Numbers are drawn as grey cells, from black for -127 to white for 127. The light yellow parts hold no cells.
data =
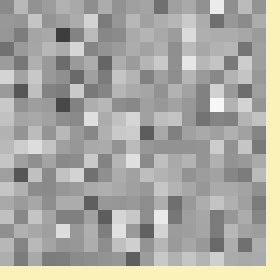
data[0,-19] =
10
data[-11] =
[65, 37, 40, 33, 13, 10, 95, 44, 64, 85, 33, 62, 67, 22, -13, 4, 1, 52, 66]
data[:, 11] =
[-15, 45, 40, 47, 73, 32, 18, 24, 62, 40, 18, 63, 51, 70, 46, 106, 83, 54, 72]
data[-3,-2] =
34
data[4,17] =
76
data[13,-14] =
27
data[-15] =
[28, -8, 48, 25, -19, 26, 44, -26, 45, 27, 53, 73, 16, 102, 55, 68, -6, 76, 30]
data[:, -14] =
[41, 44, 3, 86, 26, -21, 74, 2, 10, 25, 23, 12, 83, 27, 44, 0, 24, 23, 11]
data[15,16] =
23
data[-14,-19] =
84
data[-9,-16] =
67
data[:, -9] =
[36, 33, 52, 34, 53, 1, 37, 32, 33, -34, 23, 10, 62, 24, 13, 13, -30, 19, 28]
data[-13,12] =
50
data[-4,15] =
-4
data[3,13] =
59
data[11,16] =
19
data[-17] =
[22, -2, 37, 40, -66, 3, 58, 7, 11, 42, 52, 40, 28, 91, 47, 44, 44, 39, 27]
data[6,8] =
54
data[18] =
[46, -3, 41, -3, -1, 11, 14, 19, 23, -32, 28, 72, 49, 69, 52, 79, 43, 40, 42]
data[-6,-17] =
12
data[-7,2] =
64
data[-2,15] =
-22
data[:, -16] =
[29, 20, 40, 55, 25, 25, 2, 27, 33, 20, 67, 36, 10, 10, 14, 37, 31, 36, -3]
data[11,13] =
51
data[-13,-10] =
42
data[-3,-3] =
55
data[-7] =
[31, -42, 64, 10, 66, 83, -15, 15, 44, 33, 62, 51, 44, 18, 29, 34, 6, -3, 58]
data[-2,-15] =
21
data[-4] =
[64, 8, 68, 37, 0, 0, 33, -34, 85, 71, 13, 106, -8, 31, 38, -4, 23, 44, 6]

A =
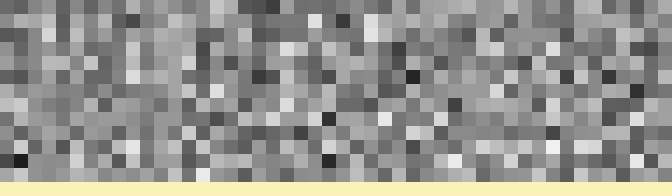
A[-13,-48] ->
-21
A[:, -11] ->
[23, 24, 17, 26, -50, 10, 21, 28, 8, -5, 70, -16, 20]
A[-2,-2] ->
-42
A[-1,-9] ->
3
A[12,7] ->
8
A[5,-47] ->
-42
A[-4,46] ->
-6
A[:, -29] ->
[-65, -10, -33, 20, 30, -46, 11, 9, 83, -25, -18, 4, 3]
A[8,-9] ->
70
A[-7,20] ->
50
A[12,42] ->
21
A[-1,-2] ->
40
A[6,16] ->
20
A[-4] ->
[15, -30, 9, 36, 23, -22, 25, 18, -30, 19, -14, 23, -9, 75, -32, 40, 12, -27, -43, -25, -7, -60, -4, 33, -3, 43, 37, 0, -12, 83, 60, -35, 10, 10, 5, 7, -20, -5, -3, -57, 3, 15, 17, 52, 54, -33, -6, -21]
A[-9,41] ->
35
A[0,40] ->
-23
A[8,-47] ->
51
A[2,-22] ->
99
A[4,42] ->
-33
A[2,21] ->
-11
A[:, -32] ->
[46, 16, 9, 10, -47, 27, 20, 34, -15, 12, -17, 44, 10]
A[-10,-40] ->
-5
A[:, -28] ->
[29, -6, -11, 92, 33, 68, 50, 92, 28, -7, 59, 12, -28]
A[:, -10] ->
[-4, -7, 18, -4, 62, 37, -4, -37, 26, -3, 28, 11, 69]
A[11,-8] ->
-24
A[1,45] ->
-15
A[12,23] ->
-5
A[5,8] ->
4
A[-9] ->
[29, -3, 9, 57, 55, 6, 68, -27, -1, 58, -8, 21, 37, 80, -46, 8, -47, 5, -26, 30, 33, -11, -29, 22, 40, 50, 32, -8, -48, 46, 18, -42, -5, 20, -6, 8, -19, -50, 62, -10, -6, 35, -33, 39, 24, 53, -20, 5]
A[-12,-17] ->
48
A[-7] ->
[45, 7, 25, 19, 0, 3, -17, 11, -21, -3, 2, 10, 36, 69, -17, 95, 20, -8, -5, 11, 50, 38, 6, 56, -3, -15, 29, -41, -32, 48, 4, 15, 25, 27, 26, 87, -27, 21, -4, 22, 14, -14, 9, 44, 38, -79, -21, -10]
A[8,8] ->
25
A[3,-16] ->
-6
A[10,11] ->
38

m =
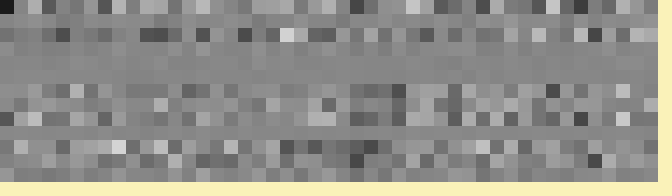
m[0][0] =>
-100
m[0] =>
[-100, 5, 46, -38, 3, -9, 21, -42, 51, -1, 42, 37, -12, 27, 56, 16, 5, -7, 29, 31, 40, -5, 25, 48, 4, -57, -16, 15, 18, 69, 32, -37, -19, 4, -50, 43, -4, -9, -41, 69, -25, -66, -2, -23, 49, 22, -4]
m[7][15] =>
13
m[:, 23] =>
[48, 6, -33, 16, 7, 6, 22, -21, 50, 7, -9, -5, 24]
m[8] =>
[-41, 33, 60, -12, -10, 38, 21, -26, 26, 4, -1, -10, 7, -13, 37, 18, -4, 12, 4, 12, 7, 20, 48, 50, 10, -33, -24, -3, -33, 42, 37, 20, -34, 44, -18, 45, -28, 26, -11, -25, 24, -56, 15, -5, 72, -9, -8]
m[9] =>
[8, 9, 8, 7, 8, 8, 6, 10, 6, 7, 4, 7, 9, 6, 10, 7, 6, 9, 7, 7, 8, 6, 8, 7, 8, 5, 7, 8, 6, 10, 8, 9, 9, 7, 10, 7, 7, 8, 9, 8, 7, 8, 6, 8, 9, 7, 5]
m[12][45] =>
3
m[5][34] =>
9
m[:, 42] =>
[-2, 3, -57, 8, 6, 7, 22, 23, 15, 6, 31, -54, 9]
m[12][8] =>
20
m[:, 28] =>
[18, 6, 21, 11, 6, 5, -48, -23, -33, 6, 14, -11, 17]
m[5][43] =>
5
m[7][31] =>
-11
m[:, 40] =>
[-25, -2, -10, 3, 5, 7, 23, 5, 24, 7, -2, 20, -1]
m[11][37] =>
1
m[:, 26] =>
[-16, 7, 35, 7, 6, 6, -23, 8, -24, 7, -53, -1, 7]
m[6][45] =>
8
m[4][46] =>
7
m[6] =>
[14, 13, 26, -1, -17, 49, -12, 21, 7, -6, -5, -5, 13, -27, -12, 17, -9, 9, 14, 15, -2, 1, 14, 22, 12, -13, -23, -15, -48, 23, 32, 30, -22, 39, 14, 22, -2, 32, 22, -52, 23, -12, 22, 14, 60, 8, 2]
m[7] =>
[10, -6, 19, 24, 14, 11, -1, 4, 16, 8, 8, 46, 0, 11, 15, 13, 20, 1, -9, 37, 14, 13, 35, -21, 26, -1, 8, 3, -23, 14, 38, -11, -23, 10, 33, 23, 43, 24, -11, 18, 5, 24, 23, 6, 3, 4, 44]
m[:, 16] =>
[5, 13, 6, 4, 8, 7, -9, 20, -4, 6, 53, -21, 2]
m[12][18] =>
22
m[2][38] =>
57
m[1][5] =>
0
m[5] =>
[7, 9, 9, 9, 8, 8, 8, 8, 6, 4, 4, 7, 7, 6, 9, 7, 7, 7, 5, 7, 7, 8, 8, 6, 8, 7, 6, 6, 5, 7, 8, 6, 8, 4, 9, 5, 8, 8, 5, 8, 7, 7, 7, 5, 6, 7, 5]
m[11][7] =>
-14
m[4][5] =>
11
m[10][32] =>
17

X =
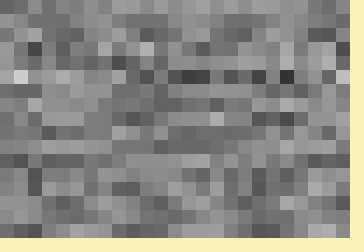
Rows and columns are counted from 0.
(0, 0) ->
-26
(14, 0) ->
18
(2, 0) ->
-8
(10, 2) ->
13
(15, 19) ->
-14
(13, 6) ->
-14
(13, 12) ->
30
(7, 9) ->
-6
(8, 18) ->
-41
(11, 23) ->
-26
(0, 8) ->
27
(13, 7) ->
4
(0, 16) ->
27
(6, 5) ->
26
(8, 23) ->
19
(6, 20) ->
-9
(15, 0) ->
9
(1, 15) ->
1
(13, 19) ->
-15
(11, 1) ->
-43
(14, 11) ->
-32
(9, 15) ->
-18
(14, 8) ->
16
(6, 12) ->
0
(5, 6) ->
5
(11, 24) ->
-33
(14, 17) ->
-32
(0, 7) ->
2
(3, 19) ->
2
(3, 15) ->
-11
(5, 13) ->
-64
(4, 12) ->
12
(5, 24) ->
61
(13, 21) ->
0
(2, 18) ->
4
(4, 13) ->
14
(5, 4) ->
43
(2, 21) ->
2
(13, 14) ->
-5

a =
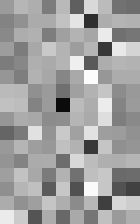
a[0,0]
27
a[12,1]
66
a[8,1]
44
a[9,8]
28
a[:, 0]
[27, 3, 9, 29, -3, 22, 58, 65, 22, -26, 25, 20, 31, 15, 44, 107]
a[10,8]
16
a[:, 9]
[-18, 49, -9, 84, 50, 44, 25, 27, 9, 17, 21, 53, -19, -62, 77, 46]
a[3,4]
51
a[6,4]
-15
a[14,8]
87
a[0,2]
46
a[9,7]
30
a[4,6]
-38
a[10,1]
53
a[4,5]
111
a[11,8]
46
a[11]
[20, 3, 43, 44, -18, 88, 60, 47, 46, 53]
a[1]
[3, 17, 43, 43, 66, 100, -81, 45, 52, 49]
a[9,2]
97
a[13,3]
-36
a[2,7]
107
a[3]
[29, -3, 40, 73, 51, 29, 53, -72, 104, 84]
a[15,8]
26
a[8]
[22, 44, 40, 12, 14, 53, 42, 94, -1, 9]
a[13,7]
70
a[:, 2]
[46, 43, 49, 40, 47, 50, 16, 3, 40, 97, 30, 43, 40, 64, 31, -43]
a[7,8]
4
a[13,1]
53
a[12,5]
-14

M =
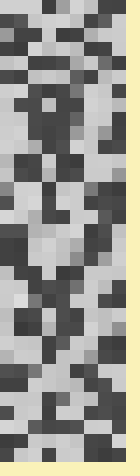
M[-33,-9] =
80
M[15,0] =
86
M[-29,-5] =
-52
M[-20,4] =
69
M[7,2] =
-53
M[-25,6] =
77
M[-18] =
[86, 75, 47, -55, -60, 75, 76, -38, -61]
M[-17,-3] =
-65
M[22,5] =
-60
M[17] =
[-62, -66, 69, 81, 66, 45, -60, -56, 74]
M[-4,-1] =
-58
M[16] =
[-47, -47, 51, 58, 75, 84, -65, -50, 65]
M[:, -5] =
[31, 82, -66, 75, -52, 65, -56, -58, -57, -55, -49, -62, -59, 69, 81, -60, 75, 66, 64, -68, -54, -50, -50, -54, -37, 67, 67, 65, -18, 78, -54, 78, 75]
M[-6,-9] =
-62
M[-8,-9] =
52
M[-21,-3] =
75
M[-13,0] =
76
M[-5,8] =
-55
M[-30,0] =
-61
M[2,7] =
74
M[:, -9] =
[80, -54, 26, -61, 66, -53, 78, 70, 75, 77, 80, 55, 69, 7, -47, 86, -47, -62, -62, 63, 76, 75, 62, 69, 79, 52, -47, -62, 74, -50, 85, -66, -56]
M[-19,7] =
-53
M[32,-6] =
-59
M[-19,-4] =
76
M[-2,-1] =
84
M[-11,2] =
-54
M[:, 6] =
[64, -59, 48, -63, 73, -60, 79, 82, 77, 70, 71, 76, 75, -6, -60, 76, -65, -60, -53, 73, 77, 75, 69, 82, 69, 27, -46, -58, 63, -56, 77, -57, -58]
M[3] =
[-61, -67, 84, 61, 75, 60, -63, -60, 75]
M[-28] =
[-53, -61, 65, 73, 65, -34, -60, 59, 75]
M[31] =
[-66, -61, 74, 68, 78, 69, -57, -59, 84]
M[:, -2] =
[-59, -34, 74, -60, -19, 59, 72, 76, 74, 23, -58, 77, 75, -59, -53, -38, -50, -56, 31, 73, 61, -52, 63, 63, -60, -54, 74, -49, -52, -50, 78, -59, -66]
